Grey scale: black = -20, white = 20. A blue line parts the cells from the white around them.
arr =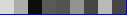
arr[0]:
14
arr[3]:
-6
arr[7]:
9

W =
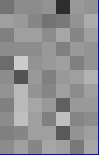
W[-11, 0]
-2
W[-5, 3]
1
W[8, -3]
10
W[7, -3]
-5
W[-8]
[2, 2, 2, 4, 0, 4, 3]
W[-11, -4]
3
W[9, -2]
3
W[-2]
[0, 1, 5, 5, -6, 3, 5]
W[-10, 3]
-2
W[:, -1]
[3, 7, 5, 3, 3, 8, 5, 4, 2, 5, 6]
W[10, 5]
-1
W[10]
[2, 5, 1, 6, 5, -1, 6]
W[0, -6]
2
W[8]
[2, 10, 5, 0, 10, 1, 2]
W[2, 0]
0
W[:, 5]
[4, 3, 1, 4, 0, 5, 2, 4, 1, 3, -1]
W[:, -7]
[-2, 5, 0, 2, -3, 2, 3, 0, 2, 0, 2]
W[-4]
[0, 9, 6, 4, -5, 4, 4]

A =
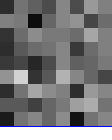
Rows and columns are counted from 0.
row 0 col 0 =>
-13
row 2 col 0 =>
-12
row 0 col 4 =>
1
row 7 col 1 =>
-6
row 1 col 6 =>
-9
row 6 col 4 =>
0
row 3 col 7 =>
0
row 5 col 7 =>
-9
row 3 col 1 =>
-6
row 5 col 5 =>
1
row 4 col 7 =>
-1
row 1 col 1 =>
-1
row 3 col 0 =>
-13
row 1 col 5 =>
3
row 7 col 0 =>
-6
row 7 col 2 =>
-10
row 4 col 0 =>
-11
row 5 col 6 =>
-4
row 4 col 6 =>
-4
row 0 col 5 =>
-8

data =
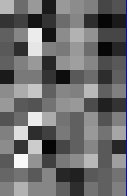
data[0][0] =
9
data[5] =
[-16, -1, -1, -12, -18, -6, -3, -13, -5]
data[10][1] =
-12
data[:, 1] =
[-3, -10, 1, -13, 0, -1, 7, -6, -3, 15, -12, 19, -2, 8]
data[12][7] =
-5
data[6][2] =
11
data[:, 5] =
[2, 1, 8, 4, 5, -6, 0, 4, -5, -5, -5, 2, -15, -13]
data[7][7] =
-15
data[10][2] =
12
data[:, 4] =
[4, -3, 2, -1, 3, -18, 1, 3, -2, -1, -9, -1, -14, -5]
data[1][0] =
-12
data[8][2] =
17
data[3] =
[-6, -13, 16, 0, -1, 4, -3, -19, -14]
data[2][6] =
3
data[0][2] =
4
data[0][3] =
-16
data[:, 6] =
[0, -13, 3, -3, 1, -3, 9, -8, 3, 4, 1, 9, -6, -2]
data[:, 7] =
[-9, -19, -9, -19, -8, -13, -5, -15, -7, -2, -6, -6, -5, -5]

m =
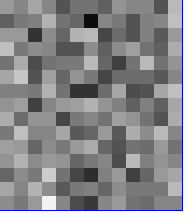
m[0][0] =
4
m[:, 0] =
[4, -5, 4, 10, -2, 6, 0, 3, 7, -1, 5, 3, -4, 6, 2]
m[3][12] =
7
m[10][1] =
4
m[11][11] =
3
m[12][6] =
-13
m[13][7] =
-4
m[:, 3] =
[1, 8, 2, 1, -2, 5, 8, 1, 3, 1, 2, 4, 12, 2, 18]
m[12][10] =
-4
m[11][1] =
8
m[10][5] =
4
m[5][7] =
-9
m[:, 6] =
[-2, -18, 9, 2, 9, -1, -12, 8, 1, -4, 7, -1, -13, 0, -11]
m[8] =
[7, -3, 3, 3, -9, -1, 1, -2, 5, 3, -2, -7, 7]
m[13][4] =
-6
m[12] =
[-4, 2, -1, 12, -2, -9, -13, 0, 4, -10, -4, 4, 6]
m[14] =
[2, -1, 4, 18, 1, -8, -11, 1, 4, -2, -3, 1, 1]
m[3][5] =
-7
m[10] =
[5, 4, -4, 2, -1, 4, 7, -4, -7, -2, -3, 4, -2]
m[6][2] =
-1
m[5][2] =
-7
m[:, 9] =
[1, -7, -7, 5, -2, -3, -8, -5, 3, 7, -2, 9, -10, -1, -2]
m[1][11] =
1
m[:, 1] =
[1, -1, 4, -1, 7, 11, 0, 5, -3, 10, 4, 8, 2, 1, -1]
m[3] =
[10, -1, 2, 1, -7, -7, 2, -5, 2, 5, -2, -5, 7]
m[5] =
[6, 11, -7, 5, -4, 3, -1, -9, -3, -3, -3, -6, 1]
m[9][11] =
9
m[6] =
[0, 0, -1, 8, -2, -12, -12, -3, 6, -8, -7, 6, 10]
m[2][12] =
4

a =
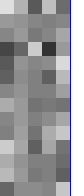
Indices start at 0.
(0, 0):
15
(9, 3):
7
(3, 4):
4
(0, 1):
8
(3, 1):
-4
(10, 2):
-5
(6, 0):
1
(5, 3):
-5
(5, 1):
2
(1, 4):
1
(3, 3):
-12
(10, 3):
6
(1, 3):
0
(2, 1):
4
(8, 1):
4
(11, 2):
0
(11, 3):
0
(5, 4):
9
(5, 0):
-5
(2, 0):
1
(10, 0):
12

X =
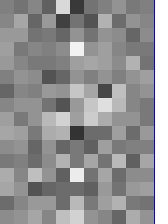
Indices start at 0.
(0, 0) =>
0
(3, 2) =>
1
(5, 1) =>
3
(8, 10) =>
-1
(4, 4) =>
0
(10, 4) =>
-4
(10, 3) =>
3
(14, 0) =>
-3
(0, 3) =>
-5
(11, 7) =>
-2
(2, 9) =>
-4
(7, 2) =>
3
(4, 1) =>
1
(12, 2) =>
10
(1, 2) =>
-4
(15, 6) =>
3
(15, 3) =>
1
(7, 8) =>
9
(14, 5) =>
9
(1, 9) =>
3
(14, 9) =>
-1
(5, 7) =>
3
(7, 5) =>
4
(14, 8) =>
8
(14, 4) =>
-3
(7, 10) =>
-1
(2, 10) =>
2
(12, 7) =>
6
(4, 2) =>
-1
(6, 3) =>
4
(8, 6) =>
12
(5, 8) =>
0
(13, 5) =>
-3
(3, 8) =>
1
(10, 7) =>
5
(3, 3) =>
0
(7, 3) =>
-2

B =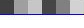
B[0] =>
-10
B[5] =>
13
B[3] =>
-9

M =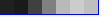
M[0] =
-15
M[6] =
10
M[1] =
-16
